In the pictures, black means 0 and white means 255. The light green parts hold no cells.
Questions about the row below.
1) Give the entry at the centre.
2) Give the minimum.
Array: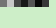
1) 24
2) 8

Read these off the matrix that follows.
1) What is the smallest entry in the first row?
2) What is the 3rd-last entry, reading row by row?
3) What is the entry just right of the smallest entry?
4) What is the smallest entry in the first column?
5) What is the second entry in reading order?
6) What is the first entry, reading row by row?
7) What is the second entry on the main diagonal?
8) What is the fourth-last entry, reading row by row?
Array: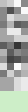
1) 137
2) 165
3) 106
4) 93
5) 208
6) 192
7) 80
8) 165

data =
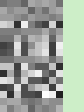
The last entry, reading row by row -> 180
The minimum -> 32
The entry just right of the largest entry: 240
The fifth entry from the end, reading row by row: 101
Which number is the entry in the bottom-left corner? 180
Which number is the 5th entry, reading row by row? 168
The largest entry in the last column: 240
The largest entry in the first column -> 227
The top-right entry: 114
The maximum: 253
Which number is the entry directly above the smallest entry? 227
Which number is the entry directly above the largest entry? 212
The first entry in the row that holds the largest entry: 212
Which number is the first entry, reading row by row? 114
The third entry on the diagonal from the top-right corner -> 141
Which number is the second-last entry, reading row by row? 141
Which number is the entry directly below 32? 141
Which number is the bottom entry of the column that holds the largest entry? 126
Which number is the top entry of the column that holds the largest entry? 168

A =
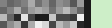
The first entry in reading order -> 129
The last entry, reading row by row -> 26
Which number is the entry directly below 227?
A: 56
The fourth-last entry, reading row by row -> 155
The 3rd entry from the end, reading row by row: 200
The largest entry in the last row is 239
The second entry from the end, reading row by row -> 40
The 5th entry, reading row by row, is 171
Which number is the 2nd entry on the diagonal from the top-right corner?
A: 101
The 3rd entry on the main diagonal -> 40
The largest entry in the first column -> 186
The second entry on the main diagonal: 129
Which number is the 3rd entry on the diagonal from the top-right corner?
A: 56
